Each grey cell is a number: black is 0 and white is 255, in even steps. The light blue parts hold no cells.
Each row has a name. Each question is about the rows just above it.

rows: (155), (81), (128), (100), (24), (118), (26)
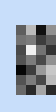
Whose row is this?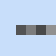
(100)
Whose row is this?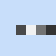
(128)
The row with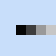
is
(24)
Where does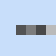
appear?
(118)
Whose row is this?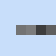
(81)

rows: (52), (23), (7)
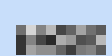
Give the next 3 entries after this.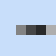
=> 154, 80, 90
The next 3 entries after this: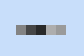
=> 80, 90, 184

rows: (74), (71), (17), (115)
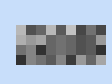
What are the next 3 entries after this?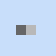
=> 90, 194, 71
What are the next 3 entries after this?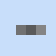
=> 59, 153, 102
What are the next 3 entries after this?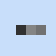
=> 90, 132, 59

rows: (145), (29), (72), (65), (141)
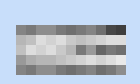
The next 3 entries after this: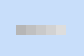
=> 210, 221, 233
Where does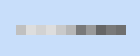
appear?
(72)
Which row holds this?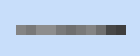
(145)
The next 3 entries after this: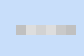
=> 201, 210, 221
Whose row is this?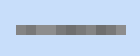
(141)

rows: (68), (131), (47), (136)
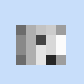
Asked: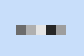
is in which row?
(136)
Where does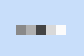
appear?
(131)
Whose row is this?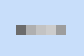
(68)

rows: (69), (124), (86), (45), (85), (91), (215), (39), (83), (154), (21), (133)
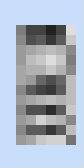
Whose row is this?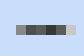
(124)
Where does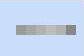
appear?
(86)
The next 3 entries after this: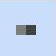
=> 67, 34, 67
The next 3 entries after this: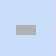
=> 199, 177, 136
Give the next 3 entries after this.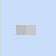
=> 221, 199, 125

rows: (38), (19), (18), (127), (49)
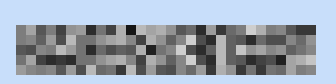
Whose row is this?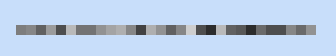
(19)
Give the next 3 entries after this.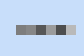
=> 106, 115, 56
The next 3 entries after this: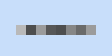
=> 56, 175, 146
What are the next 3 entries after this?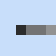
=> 164, 175, 134
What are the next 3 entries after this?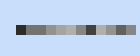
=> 206, 78, 44

